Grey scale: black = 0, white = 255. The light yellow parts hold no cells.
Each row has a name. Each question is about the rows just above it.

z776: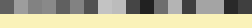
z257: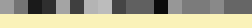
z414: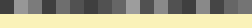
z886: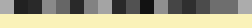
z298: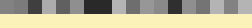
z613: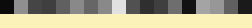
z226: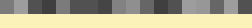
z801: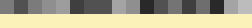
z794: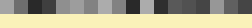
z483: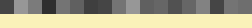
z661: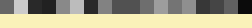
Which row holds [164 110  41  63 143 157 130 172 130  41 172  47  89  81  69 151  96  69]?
z794
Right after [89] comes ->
[81]
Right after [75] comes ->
[110]
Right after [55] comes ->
[69]

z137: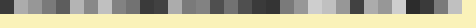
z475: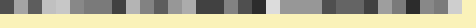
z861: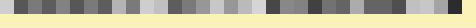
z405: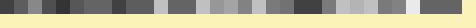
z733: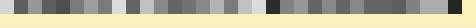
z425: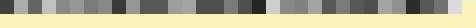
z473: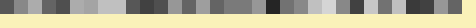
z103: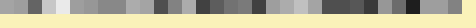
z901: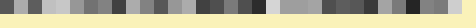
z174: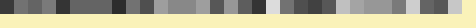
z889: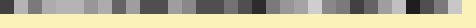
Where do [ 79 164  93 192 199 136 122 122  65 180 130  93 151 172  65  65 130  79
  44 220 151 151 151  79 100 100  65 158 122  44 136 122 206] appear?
z475
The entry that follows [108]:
[30]
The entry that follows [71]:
[136]
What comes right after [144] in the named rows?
[44]
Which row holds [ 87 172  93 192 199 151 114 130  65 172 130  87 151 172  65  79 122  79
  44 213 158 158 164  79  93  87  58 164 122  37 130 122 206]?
z901
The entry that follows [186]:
[213]

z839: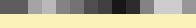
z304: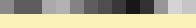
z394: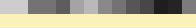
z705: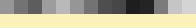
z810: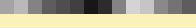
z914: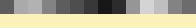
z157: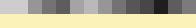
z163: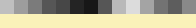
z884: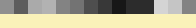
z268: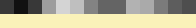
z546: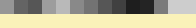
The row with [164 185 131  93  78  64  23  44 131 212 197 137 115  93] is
z810
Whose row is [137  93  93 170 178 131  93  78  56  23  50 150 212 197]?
z304
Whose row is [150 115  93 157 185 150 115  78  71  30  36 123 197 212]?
z705
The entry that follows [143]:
[93]
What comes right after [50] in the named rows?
[150]
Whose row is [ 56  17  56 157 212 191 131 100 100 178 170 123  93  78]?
z268

